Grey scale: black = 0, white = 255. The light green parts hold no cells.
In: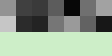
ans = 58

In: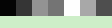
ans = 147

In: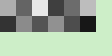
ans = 232

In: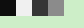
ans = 54

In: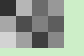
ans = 108

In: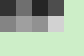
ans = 37

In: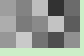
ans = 189

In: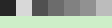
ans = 80

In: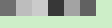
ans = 203

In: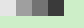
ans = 115
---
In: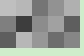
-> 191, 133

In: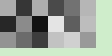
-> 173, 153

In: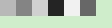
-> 184, 103

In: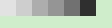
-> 226, 47

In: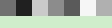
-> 110, 175

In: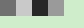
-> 111, 154

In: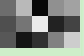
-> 109, 205

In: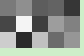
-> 122, 150

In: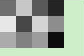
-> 111, 12

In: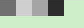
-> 112, 44
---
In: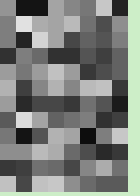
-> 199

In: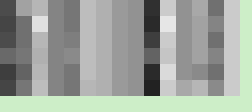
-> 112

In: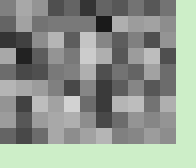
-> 87

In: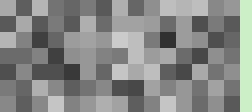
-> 136

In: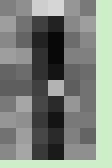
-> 150

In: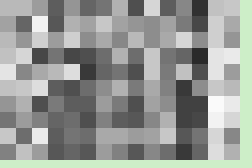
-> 193

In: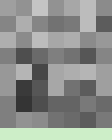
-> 188

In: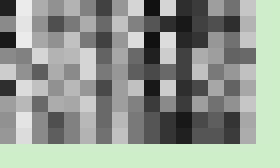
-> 113
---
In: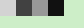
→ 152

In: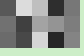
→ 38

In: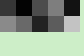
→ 92

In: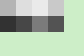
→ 123

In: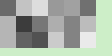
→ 131

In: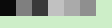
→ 170

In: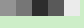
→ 89

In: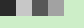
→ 87
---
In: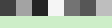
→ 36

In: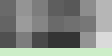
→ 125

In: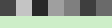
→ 40

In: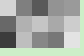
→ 89

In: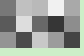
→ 185

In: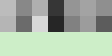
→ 175
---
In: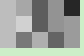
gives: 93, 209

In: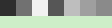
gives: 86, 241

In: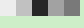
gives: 38, 237

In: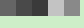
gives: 58, 195

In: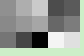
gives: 166, 244

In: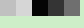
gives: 4, 214

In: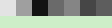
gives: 106, 227

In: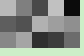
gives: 177, 193

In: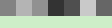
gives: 51, 201

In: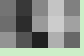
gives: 154, 204
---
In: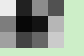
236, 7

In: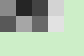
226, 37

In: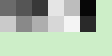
244, 7

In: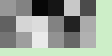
234, 7

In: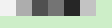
242, 38

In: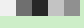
240, 39

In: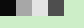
227, 10

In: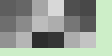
216, 45

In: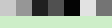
226, 4
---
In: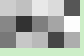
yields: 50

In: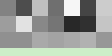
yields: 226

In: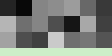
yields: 111

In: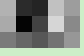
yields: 4

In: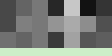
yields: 127

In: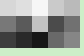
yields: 90
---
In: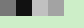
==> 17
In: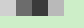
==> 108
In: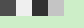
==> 239
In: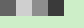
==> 207
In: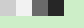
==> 242
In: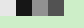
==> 22
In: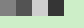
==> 83
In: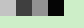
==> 63
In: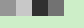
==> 200
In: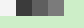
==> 59
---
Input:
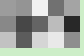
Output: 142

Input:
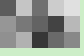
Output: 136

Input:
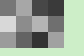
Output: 161

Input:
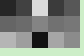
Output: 139

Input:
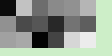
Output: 236

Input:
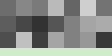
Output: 56

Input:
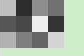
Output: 212

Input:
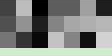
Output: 210

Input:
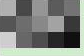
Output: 16
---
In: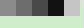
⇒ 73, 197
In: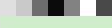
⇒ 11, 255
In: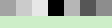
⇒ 0, 231
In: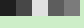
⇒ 224, 224
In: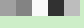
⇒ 249, 249
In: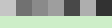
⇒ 158, 197
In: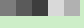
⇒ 61, 217
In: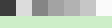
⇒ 163, 250
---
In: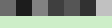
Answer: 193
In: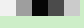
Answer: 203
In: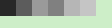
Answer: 197
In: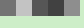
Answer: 142
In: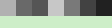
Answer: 33
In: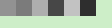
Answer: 46
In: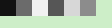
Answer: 140
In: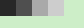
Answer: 205
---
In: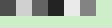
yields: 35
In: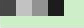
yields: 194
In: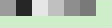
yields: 192
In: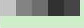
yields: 110
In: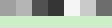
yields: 245
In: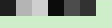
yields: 11
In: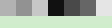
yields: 73
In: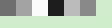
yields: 29
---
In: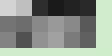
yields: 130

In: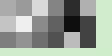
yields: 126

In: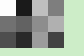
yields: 79

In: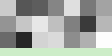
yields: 105

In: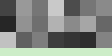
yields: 193

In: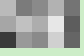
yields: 59

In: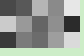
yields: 58
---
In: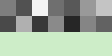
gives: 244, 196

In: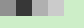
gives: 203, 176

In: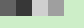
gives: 207, 159

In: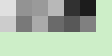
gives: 224, 204

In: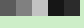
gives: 194, 128

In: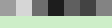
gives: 214, 157

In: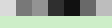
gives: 218, 189

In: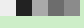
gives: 238, 169

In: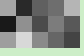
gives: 216, 181
